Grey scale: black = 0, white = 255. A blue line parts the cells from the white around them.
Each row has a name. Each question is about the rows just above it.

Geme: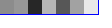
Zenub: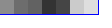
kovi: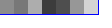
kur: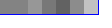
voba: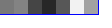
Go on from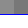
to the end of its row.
[173  60  78 151 212]
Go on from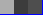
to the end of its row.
[151 212]
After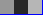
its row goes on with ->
[ 87 162 233]

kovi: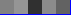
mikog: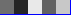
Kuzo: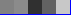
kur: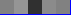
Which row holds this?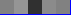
kur
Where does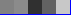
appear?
Kuzo
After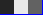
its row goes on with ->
[200]
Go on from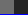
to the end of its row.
[233  98 200]
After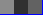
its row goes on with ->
[200]
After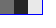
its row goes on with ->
[ 98 200]

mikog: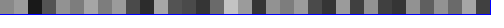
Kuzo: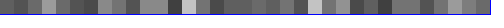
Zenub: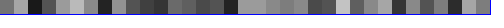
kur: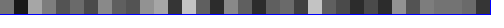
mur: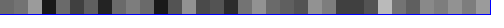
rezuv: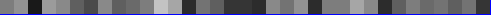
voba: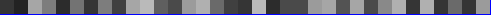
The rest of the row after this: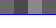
[ 83 146 166  53 195  95  44 137  95  44  95 106  64 195  95  74  44  74
  44 146  83 125 115 115 106  53]
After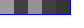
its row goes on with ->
[146  95 146 106 166  64]
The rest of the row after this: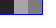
[ 44 115  53 125  64 166 186  95  74 155 176 106  64  53 186  44  74  74
 155 166  83 166  74 137 176  53 176  53 106  53 155]
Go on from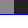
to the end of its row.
[146  83  64  53 106  95  74  83  35 155 155 137 125 137  74  83 195  95
 137 166  53 137  83 125  44 166 125]
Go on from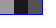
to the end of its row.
[146 125 166 125 155  74  44 166  83  74  53 106 195 155  53 146 125 155
  74  53 155  64 146  64  53 146  95 146 106 166  64]
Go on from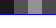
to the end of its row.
[ 83  44 115 146 106  95  83 146 125  64  64  83 186 115  95 137 125 146
 125 155]
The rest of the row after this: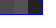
[155 155 137 125 137  74  83 195  95 137 166  53 137  83 125  44 166 125]

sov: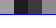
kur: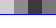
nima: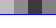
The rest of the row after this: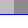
[ 58 129]
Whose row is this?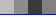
nima
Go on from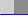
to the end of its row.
[ 58 120]
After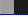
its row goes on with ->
[ 58 140]

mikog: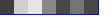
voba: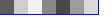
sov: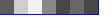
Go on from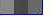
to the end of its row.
[72]
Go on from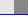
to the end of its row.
[ 72 116  72]
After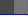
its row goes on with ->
[72]
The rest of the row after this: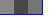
[72]
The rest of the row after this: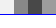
[217]

